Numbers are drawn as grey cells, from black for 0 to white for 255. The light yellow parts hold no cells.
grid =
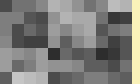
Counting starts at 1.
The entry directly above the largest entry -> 105
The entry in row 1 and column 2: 114
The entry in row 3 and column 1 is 126
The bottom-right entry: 94
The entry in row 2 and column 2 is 126
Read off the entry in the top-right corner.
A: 179
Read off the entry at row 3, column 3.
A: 105
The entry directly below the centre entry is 105
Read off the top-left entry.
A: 75
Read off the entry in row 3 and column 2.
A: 75
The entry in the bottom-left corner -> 94
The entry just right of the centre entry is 135
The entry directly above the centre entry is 135
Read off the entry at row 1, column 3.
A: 114
